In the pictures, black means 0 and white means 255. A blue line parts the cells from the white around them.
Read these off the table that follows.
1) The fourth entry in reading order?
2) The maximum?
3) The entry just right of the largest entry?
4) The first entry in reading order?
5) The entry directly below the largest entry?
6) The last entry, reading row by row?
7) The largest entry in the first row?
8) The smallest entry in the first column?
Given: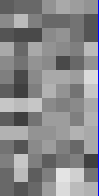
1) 147
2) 228
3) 208
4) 93
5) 219
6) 178
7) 169
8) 84

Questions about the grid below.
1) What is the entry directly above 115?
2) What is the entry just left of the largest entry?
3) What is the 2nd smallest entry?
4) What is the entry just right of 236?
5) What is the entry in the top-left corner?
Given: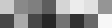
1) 213
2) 104
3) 49
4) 225
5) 203

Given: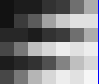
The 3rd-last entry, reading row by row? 237
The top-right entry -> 172
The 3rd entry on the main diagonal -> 28
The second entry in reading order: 28
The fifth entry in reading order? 59
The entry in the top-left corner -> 18
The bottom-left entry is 71
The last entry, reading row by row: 246
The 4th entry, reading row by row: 50
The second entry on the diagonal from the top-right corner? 225

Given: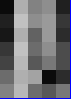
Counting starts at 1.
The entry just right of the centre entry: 142
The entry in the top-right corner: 32
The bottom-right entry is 120
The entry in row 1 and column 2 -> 175
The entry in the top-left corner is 11
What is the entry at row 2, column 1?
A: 32
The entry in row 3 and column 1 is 23
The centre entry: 108

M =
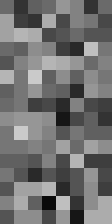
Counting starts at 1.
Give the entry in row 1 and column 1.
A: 106
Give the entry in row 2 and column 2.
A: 62
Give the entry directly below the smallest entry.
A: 72
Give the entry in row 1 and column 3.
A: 96
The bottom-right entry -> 172
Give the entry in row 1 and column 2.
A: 51
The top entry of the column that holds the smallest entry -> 106
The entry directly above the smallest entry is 181
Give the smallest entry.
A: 10
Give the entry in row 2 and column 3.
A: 51
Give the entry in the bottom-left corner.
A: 84
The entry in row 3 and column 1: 162
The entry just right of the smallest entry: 191
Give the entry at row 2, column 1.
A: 162
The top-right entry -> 106
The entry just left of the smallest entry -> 96
